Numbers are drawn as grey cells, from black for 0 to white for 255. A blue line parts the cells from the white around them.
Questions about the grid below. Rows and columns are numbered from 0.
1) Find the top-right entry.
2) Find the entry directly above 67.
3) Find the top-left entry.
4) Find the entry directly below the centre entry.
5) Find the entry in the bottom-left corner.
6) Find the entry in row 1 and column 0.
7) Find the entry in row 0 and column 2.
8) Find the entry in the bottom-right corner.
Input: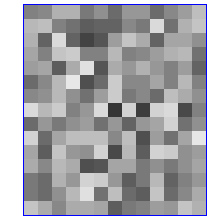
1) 190
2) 93
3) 129
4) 151
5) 196
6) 184
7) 177
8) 177

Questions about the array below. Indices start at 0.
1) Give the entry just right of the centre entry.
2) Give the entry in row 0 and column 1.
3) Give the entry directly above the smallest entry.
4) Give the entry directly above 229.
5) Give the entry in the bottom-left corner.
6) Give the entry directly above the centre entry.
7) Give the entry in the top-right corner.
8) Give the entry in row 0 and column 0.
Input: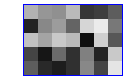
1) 15
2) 150
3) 214
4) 201
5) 93
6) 100
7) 93
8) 178

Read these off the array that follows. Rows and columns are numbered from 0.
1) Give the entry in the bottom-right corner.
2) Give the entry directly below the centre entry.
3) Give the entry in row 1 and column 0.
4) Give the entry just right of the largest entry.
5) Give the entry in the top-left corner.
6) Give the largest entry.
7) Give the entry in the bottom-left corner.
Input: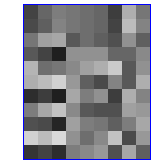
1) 95
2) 125
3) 74
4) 145
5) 67
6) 217
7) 53

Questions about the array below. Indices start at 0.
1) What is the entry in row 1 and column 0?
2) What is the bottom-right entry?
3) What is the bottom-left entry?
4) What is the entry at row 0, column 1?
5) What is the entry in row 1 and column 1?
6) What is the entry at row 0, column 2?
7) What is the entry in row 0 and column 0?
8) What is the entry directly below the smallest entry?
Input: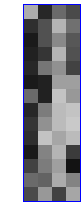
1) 47
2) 166
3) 74
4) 39
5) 81
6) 106
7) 172
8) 131

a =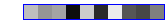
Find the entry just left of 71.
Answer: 86
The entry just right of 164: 14

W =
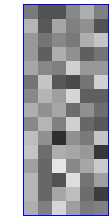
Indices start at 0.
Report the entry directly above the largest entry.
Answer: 174
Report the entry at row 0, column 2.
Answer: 82
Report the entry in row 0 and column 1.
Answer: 82
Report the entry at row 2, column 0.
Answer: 152
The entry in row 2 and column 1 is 116
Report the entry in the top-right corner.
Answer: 128
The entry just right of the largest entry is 136
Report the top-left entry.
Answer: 122
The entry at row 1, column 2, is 166
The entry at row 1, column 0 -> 181
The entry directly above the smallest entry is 128
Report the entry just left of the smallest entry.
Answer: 144
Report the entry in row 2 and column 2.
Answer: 136
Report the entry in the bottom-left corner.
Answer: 174

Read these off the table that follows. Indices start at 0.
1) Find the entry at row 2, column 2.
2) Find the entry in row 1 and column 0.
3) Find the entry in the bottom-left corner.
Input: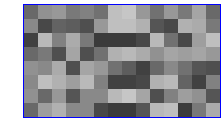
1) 129
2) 137
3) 105

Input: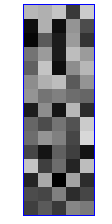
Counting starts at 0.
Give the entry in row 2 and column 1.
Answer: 90
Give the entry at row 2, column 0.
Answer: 6
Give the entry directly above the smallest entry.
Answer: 109
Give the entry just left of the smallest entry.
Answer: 169
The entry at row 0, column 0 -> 183
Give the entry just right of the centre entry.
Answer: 183
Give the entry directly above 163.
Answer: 36
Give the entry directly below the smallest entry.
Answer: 128
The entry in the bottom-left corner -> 63
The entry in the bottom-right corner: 122
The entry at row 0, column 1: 176
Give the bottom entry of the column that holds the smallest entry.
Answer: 57
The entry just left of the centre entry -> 141
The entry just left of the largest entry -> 70
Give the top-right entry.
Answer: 203
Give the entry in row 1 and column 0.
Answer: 14
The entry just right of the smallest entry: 163
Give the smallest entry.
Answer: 0
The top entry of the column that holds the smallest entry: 196
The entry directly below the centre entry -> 116

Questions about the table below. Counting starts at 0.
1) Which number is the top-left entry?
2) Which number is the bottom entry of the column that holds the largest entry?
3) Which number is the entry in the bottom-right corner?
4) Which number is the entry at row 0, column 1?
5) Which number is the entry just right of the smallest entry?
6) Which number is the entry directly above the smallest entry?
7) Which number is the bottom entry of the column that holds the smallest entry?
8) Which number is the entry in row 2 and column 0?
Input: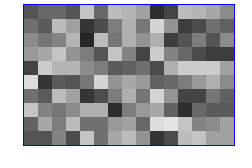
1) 84
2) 76
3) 161
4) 104
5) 188
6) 53
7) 196
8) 139

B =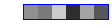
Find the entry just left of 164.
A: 45
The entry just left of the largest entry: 123
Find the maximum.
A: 204
